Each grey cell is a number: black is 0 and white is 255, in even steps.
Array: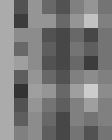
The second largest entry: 194
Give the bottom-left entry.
171
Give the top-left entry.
171
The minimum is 51
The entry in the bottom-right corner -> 116
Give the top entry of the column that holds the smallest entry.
82
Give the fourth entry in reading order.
104
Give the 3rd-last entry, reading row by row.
116
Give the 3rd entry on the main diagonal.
140
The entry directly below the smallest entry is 82
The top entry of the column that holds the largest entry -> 149
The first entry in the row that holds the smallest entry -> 171
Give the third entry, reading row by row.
149
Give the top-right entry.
116
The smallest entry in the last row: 71
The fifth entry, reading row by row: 82
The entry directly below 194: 71
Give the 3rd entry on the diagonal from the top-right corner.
104
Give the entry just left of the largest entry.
159
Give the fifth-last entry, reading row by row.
94
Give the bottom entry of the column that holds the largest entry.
82

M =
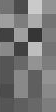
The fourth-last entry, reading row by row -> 85
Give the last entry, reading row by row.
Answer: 125
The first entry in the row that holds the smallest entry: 65
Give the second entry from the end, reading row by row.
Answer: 104
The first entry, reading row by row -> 115
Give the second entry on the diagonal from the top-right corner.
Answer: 171
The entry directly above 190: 53
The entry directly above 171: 202
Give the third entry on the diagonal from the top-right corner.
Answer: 159
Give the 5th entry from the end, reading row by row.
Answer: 137
